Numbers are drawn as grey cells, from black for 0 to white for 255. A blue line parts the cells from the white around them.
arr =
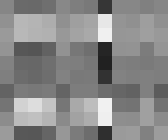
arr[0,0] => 134
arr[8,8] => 142
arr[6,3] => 123
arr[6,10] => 128
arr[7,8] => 117
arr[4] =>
[130, 104, 103, 111, 127, 126, 119, 33, 127, 125, 122, 126]
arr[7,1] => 210
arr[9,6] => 109
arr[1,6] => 165
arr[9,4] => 151
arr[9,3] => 101
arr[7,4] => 118
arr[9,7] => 47
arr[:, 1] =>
[106, 183, 184, 87, 104, 108, 123, 210, 187, 88]
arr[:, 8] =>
[135, 148, 150, 146, 127, 130, 102, 117, 142, 154]
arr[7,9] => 115
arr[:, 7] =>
[54, 231, 240, 37, 33, 50, 109, 241, 239, 47]
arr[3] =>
[148, 87, 85, 98, 146, 119, 111, 37, 146, 147, 124, 149]
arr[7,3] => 196
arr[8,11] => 139
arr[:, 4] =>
[136, 144, 152, 146, 127, 130, 100, 118, 138, 151]
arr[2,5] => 163
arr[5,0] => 127
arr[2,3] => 177
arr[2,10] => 159
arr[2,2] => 179
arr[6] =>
[99, 123, 120, 123, 100, 125, 125, 109, 102, 98, 128, 92]
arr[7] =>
[116, 210, 221, 196, 118, 169, 189, 241, 117, 115, 160, 114]
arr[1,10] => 158
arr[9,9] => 156

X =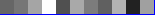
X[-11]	102
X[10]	160
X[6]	124
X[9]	34

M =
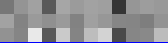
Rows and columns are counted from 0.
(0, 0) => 119
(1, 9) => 133
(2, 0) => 146
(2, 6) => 189
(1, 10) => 126
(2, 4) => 202
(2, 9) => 134
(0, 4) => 166
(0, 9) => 150
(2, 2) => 233

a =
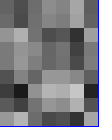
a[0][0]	99
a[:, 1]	[78, 75, 176, 148, 151, 131, 26, 65, 180]
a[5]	[82, 131, 101, 151, 151, 136, 95]
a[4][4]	113
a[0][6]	94
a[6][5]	198
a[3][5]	65
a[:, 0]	[99, 106, 148, 122, 122, 82, 61, 90, 152]
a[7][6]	82
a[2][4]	86
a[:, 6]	[94, 98, 159, 121, 125, 95, 35, 82, 166]
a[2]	[148, 176, 114, 77, 86, 49, 159]
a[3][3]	102

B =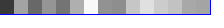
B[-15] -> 57
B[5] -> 175
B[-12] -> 149
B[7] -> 146

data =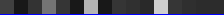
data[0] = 64
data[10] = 41
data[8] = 53
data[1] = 24
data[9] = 48
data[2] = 51

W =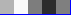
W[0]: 180
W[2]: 125
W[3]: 44
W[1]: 250

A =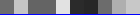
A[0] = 108
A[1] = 197
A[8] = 175

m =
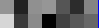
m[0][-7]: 148
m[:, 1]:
[34, 58]
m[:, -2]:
[44, 88]
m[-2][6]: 132

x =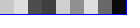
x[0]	200
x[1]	222
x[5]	144

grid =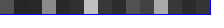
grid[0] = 82
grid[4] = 41
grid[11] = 170
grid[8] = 45
